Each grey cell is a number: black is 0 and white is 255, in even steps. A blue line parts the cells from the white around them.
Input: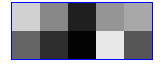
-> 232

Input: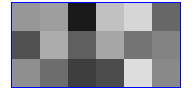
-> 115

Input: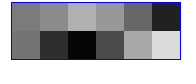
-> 168

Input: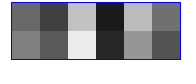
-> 150

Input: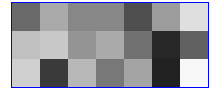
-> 39

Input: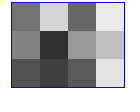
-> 153

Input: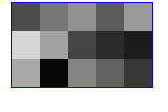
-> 42

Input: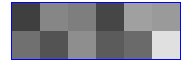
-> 106

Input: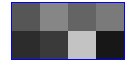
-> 195
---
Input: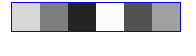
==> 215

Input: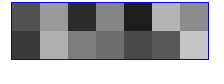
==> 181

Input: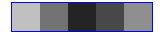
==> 143

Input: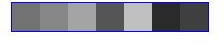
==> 164

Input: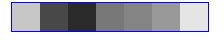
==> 199

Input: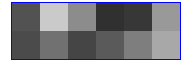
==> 168

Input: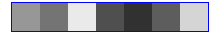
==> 213

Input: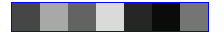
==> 168

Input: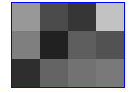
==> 152

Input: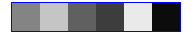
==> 197
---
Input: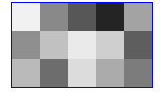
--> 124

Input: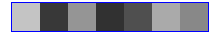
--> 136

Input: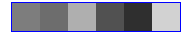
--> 210

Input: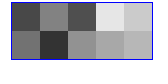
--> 183

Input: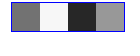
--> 152

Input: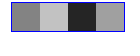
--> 160
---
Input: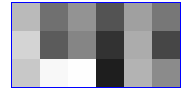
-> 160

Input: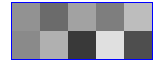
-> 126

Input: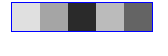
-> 187

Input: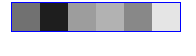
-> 136

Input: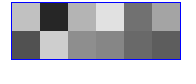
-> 113

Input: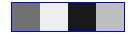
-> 25
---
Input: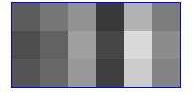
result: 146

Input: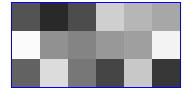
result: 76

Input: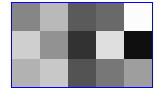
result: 90

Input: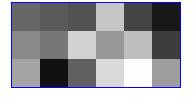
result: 83

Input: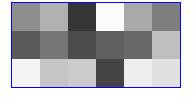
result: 54

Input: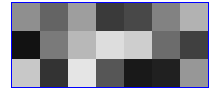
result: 158

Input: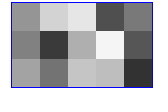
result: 230

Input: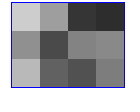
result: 53

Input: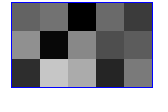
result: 0

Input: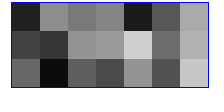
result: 121
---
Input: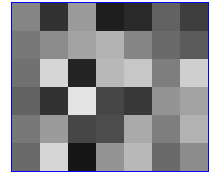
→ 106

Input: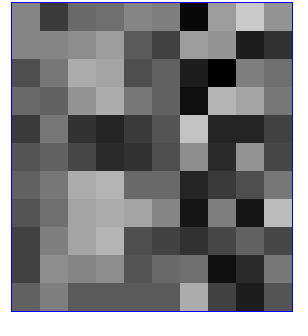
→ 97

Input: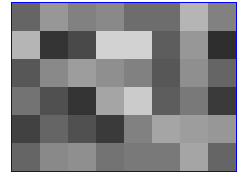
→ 101

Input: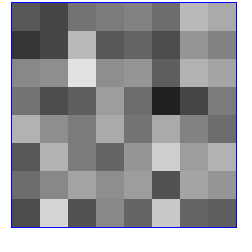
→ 76

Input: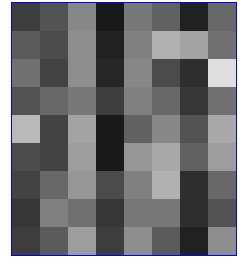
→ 61

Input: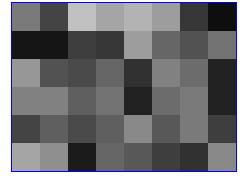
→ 165

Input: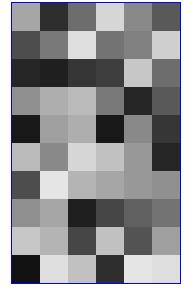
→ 18

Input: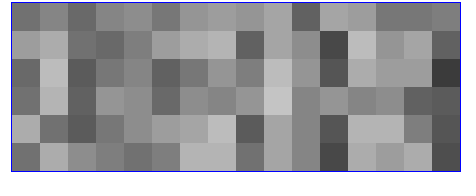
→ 113
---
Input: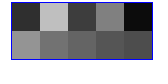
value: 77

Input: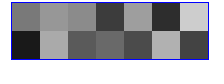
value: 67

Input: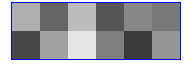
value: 149

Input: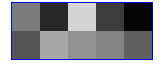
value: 97

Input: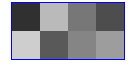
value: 157

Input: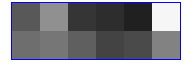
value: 130
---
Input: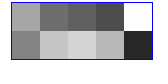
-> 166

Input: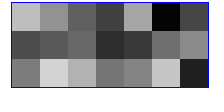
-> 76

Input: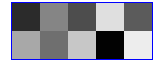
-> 43

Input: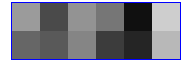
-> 155

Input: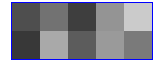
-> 78

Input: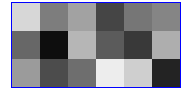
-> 103

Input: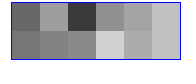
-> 104

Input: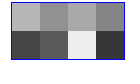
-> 183
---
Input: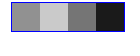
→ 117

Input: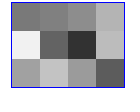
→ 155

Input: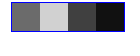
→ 64

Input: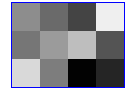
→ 2

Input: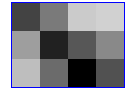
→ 0

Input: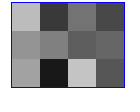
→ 196

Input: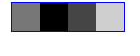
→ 69

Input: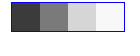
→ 214

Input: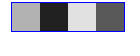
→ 225

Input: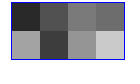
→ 149
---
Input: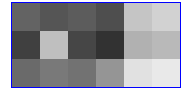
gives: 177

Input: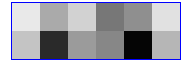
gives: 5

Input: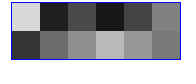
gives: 151

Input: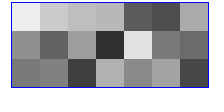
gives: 121

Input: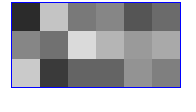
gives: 154

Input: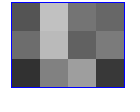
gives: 97

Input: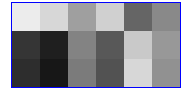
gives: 201
